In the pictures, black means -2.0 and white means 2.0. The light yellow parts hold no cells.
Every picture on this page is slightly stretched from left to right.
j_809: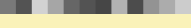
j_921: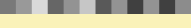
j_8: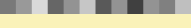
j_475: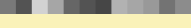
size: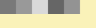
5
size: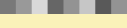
8

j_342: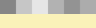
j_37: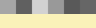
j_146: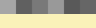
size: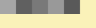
5
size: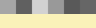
6
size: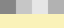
4
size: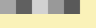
5
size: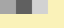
3
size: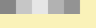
5

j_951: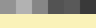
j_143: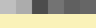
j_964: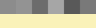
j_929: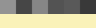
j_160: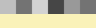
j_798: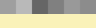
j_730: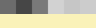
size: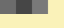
3
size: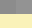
2

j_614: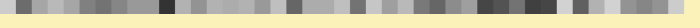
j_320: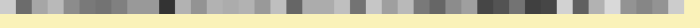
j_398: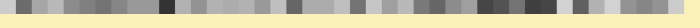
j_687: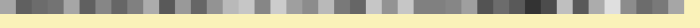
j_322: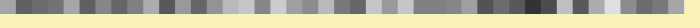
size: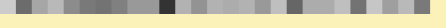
27
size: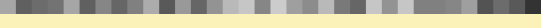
34
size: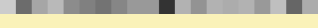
20

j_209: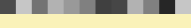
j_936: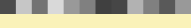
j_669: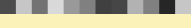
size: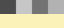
4
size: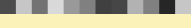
12
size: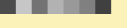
7
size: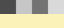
4
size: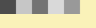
5
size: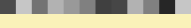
12

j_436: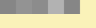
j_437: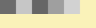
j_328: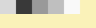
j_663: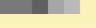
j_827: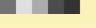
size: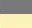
2
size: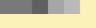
5

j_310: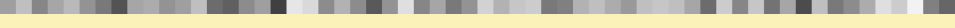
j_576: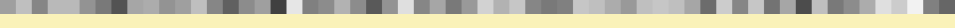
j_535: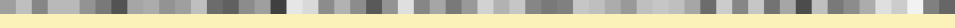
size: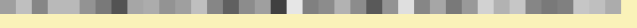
39
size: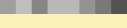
8
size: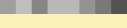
8
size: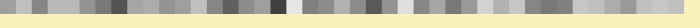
43
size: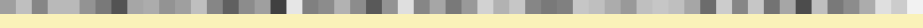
58
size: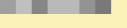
7

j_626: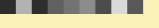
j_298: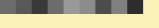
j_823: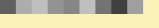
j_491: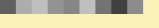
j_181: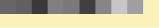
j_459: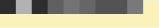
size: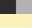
2
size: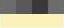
4
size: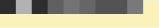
9

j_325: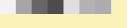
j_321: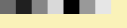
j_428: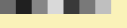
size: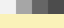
4
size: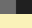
2
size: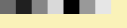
7
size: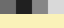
4
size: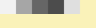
5

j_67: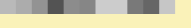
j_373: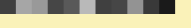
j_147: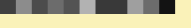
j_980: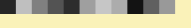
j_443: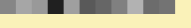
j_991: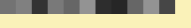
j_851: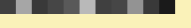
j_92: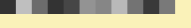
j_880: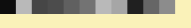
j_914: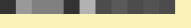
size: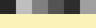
6
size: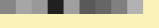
9
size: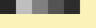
5
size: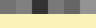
6

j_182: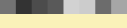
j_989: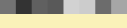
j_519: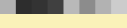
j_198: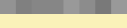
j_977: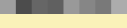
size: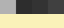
4
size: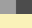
2

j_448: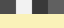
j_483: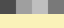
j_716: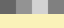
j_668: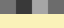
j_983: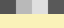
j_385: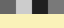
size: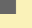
1
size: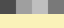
4
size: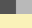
2
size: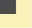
1
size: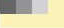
3
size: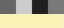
4

